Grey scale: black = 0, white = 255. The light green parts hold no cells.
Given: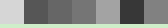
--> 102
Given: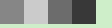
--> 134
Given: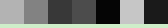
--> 56
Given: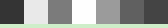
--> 96
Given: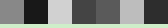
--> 68
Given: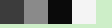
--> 138
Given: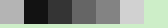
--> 101
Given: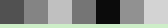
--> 117
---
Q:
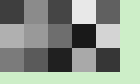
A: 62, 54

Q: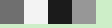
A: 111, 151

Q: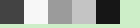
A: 67, 22

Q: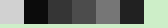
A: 209, 33

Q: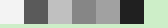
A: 243, 32

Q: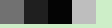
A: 113, 190

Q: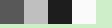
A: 88, 250
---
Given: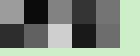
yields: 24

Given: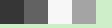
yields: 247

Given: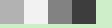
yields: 130

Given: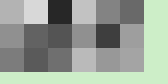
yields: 152

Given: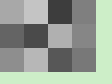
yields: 87

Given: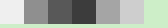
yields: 165

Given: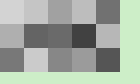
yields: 155
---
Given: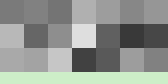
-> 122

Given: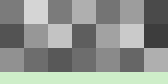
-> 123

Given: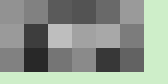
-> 146

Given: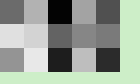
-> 107

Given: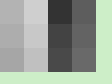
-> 179

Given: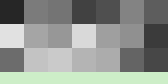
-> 38

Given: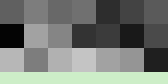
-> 96

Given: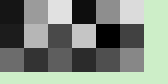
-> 21

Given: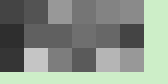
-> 68
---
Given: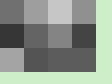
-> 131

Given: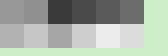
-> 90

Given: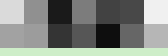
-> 73

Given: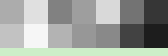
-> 115

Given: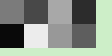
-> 168

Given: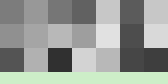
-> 77
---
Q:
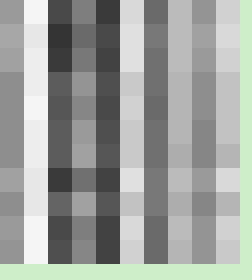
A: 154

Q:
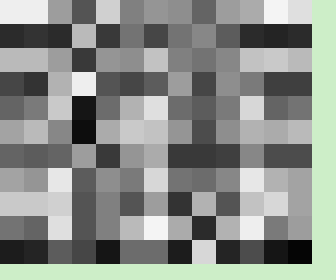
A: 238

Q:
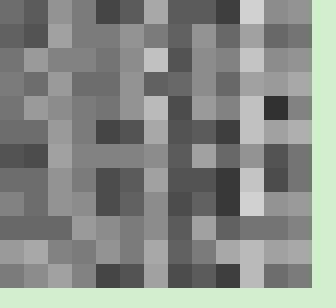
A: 110

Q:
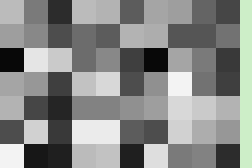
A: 187

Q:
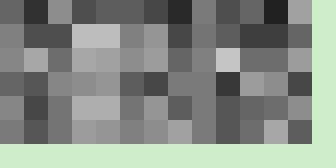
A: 101

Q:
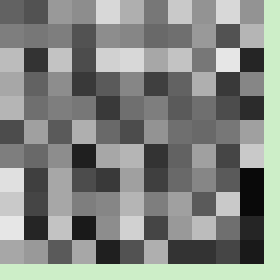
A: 98

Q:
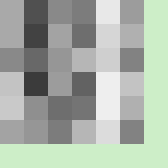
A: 169

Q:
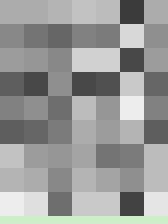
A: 172
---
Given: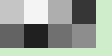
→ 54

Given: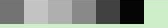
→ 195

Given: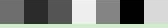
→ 84

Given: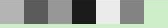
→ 91

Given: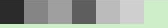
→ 133

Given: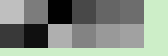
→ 16
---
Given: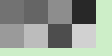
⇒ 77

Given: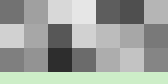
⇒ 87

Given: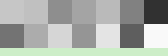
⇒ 214

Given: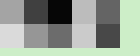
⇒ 108

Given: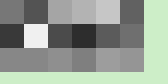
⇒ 75

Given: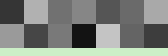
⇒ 121

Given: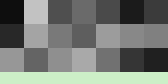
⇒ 120

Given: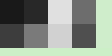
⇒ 208
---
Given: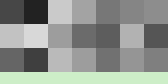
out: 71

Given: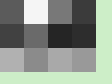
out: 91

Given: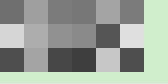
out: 112

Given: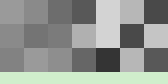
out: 155

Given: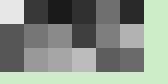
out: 230

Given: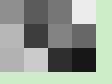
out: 143

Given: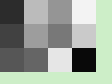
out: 44

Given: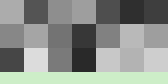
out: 172

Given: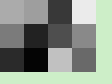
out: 171
